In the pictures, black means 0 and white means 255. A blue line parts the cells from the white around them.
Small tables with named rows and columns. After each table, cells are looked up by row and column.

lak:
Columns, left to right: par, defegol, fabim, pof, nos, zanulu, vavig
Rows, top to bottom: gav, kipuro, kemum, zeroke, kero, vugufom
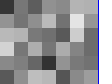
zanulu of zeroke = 132
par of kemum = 185
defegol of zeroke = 119
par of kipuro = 147
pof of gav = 145
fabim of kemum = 121
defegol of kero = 127
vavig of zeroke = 108
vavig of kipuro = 150
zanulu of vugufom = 138
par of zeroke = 211
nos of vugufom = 85
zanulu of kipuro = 228
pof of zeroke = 118
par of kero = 137
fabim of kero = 102

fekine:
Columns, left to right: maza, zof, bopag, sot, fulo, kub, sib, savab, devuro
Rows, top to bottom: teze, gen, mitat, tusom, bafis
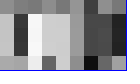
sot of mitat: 206
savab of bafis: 103
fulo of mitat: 206
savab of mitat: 75
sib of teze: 63
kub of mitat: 155

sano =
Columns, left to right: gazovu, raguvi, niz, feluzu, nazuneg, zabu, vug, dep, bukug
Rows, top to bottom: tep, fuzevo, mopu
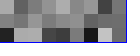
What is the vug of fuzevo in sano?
99
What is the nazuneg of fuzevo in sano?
138
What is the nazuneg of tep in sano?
173
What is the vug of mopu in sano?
23
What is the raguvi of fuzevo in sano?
118
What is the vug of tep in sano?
151
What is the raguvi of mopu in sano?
171
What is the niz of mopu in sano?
173

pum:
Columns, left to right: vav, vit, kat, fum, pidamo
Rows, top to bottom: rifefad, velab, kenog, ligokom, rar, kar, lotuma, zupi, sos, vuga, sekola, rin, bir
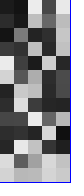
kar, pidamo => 75
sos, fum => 101
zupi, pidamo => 36
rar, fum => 206
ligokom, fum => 41
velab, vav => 44
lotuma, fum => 42

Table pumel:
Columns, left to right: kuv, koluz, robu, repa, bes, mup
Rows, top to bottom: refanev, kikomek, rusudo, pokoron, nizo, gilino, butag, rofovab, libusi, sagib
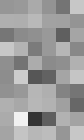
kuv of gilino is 141
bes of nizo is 143
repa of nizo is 139
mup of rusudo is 165
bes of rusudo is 95
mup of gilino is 197
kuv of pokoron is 199
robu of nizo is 172
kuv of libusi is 171
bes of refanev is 116
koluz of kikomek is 174
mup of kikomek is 148
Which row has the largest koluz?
libusi

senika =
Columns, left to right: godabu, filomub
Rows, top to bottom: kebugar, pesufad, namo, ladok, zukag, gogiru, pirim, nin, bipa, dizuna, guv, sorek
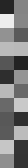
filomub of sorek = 51
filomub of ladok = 185
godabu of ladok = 187
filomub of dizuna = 188
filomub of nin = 201
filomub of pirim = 104
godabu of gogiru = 46
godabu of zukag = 86
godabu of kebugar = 37
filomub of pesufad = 134
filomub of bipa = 47
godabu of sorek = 143
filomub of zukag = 35
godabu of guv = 198
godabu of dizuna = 90

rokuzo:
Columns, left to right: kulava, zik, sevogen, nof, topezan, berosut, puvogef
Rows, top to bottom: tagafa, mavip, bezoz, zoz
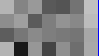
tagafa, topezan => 84
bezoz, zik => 119
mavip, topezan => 147
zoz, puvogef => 169
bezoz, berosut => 117
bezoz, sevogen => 138
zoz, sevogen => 151
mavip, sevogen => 91
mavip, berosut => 136
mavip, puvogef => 188
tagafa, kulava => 180
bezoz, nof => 126
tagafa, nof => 89
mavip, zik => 159
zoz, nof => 68
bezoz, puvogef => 167
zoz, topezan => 143
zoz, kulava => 180
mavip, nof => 126
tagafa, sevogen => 153

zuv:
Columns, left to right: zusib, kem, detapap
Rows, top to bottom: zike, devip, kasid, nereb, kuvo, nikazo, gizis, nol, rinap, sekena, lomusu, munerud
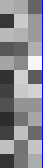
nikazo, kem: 208
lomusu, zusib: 192
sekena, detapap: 105
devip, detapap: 153
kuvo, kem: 138
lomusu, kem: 115
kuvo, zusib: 165
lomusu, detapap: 197
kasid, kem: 178
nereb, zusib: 87
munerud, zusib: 53
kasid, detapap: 154
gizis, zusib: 65
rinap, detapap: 167
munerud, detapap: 172
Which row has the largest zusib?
lomusu

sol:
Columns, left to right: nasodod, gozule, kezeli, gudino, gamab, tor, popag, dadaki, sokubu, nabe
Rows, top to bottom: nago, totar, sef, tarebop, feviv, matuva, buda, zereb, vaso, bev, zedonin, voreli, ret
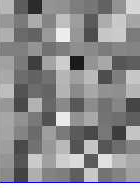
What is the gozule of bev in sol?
133
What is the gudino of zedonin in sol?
152
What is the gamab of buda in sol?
179
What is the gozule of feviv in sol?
122
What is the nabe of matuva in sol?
199
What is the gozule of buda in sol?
83
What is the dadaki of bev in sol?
119
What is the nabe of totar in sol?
165
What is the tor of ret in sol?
94
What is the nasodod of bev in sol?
164
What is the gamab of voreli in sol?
206
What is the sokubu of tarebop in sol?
135
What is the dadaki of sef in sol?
199
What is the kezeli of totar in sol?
171
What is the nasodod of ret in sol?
138
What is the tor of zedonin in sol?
84
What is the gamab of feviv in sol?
205
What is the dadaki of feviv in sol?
168
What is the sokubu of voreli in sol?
185
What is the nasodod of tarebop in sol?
128
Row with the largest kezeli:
voreli

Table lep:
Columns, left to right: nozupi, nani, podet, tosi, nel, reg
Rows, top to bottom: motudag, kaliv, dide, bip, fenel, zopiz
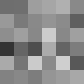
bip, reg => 125
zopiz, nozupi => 130
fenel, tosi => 138
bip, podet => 78
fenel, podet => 203
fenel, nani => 117
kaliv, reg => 95
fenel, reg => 88
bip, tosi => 171
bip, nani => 101
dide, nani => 159
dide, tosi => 204
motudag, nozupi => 110
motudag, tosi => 166
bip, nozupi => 52
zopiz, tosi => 149
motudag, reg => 137

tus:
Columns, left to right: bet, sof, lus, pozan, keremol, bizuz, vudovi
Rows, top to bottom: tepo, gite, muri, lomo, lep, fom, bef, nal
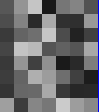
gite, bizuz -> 47
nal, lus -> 134
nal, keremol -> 203
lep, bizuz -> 41
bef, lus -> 105
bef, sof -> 103
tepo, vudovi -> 82
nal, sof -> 60
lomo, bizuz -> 85
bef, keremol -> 56
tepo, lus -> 197
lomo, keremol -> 97
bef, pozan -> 169
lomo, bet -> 69
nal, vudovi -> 137
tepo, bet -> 87

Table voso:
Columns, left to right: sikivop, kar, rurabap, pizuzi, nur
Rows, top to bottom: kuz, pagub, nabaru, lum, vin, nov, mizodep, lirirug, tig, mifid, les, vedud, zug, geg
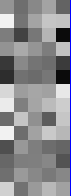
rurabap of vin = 116
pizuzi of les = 109
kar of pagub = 116
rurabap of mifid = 162
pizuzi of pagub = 197
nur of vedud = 83
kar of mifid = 109
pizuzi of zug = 121
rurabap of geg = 154
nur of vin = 59
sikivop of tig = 107
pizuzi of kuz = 163
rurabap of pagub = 164
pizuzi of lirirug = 187
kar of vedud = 126
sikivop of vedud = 103

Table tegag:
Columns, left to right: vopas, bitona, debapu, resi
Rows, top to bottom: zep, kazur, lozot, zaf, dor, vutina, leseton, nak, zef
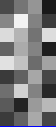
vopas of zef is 59
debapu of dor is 108
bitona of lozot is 180
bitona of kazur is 242
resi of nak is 185
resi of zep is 25
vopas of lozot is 219
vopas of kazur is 134
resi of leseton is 39
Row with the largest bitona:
kazur

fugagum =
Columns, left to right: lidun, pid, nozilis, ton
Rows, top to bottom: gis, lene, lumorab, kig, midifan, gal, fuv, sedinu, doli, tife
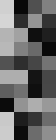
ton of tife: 143
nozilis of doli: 52
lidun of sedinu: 11
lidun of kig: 184
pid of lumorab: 162
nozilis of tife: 108
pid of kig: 129
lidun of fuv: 95
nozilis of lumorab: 15
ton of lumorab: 31
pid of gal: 174
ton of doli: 108
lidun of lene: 213
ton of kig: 9
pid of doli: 29
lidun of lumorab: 180
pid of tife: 12

